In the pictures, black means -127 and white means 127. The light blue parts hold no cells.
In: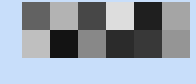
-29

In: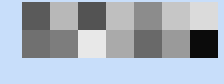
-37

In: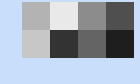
51

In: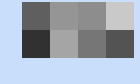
-32

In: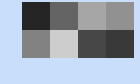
-90

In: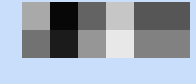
41
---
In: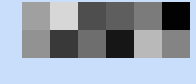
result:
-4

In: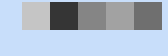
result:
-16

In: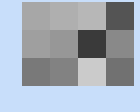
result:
31

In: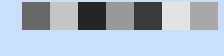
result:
-69

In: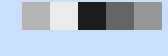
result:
23

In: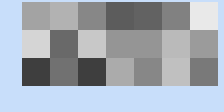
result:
-29

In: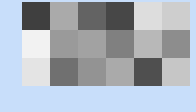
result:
93
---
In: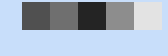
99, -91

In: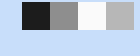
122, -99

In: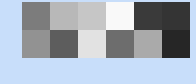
121, -89

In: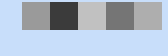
65, -68

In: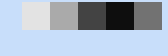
99, -113

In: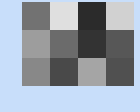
95, -84
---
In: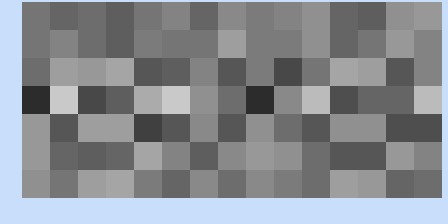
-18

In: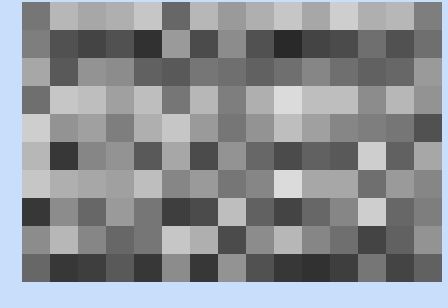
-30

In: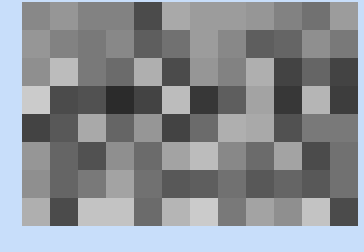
-52

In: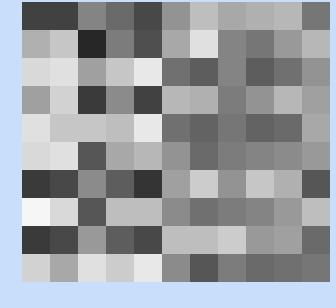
-9

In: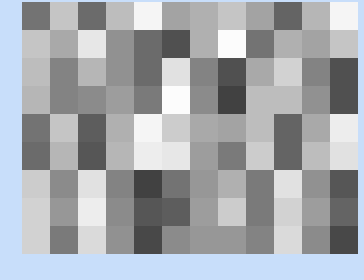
-55

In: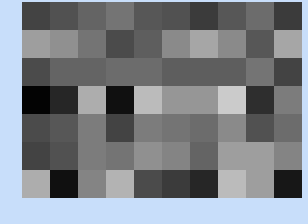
-104

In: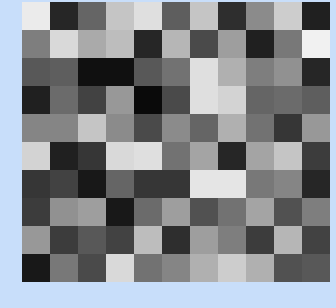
-39

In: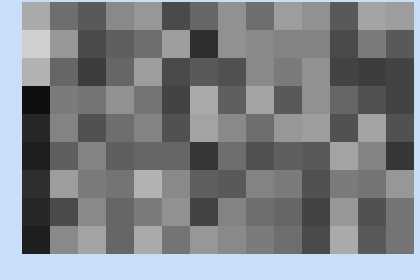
-11

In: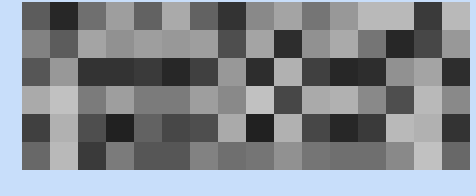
-23
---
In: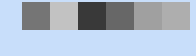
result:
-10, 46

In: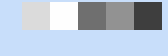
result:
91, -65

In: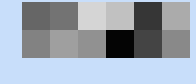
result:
-25, 9

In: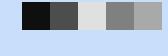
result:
-112, 41

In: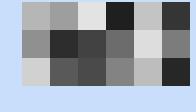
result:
54, -88

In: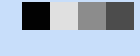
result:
-125, -51

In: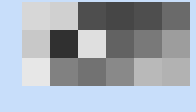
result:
87, 50
